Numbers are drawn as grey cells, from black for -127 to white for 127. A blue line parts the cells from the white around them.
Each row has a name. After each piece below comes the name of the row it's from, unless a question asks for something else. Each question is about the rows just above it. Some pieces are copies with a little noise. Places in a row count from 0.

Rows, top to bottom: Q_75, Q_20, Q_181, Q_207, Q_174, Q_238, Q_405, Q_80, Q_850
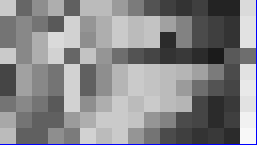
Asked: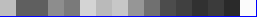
Q_850
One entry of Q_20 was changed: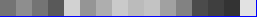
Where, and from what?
1, [8]
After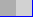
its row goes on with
[ -25   67   21  -17  -44  -58  -76  -70  -84 -100  -38  -17]
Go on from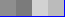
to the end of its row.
[ 74  21 -11 -52 -64 -76 -70 -84 120]
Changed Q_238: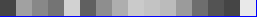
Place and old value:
7, [53]
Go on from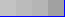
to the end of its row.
[ -4 -52  98]
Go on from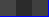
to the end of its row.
[113]

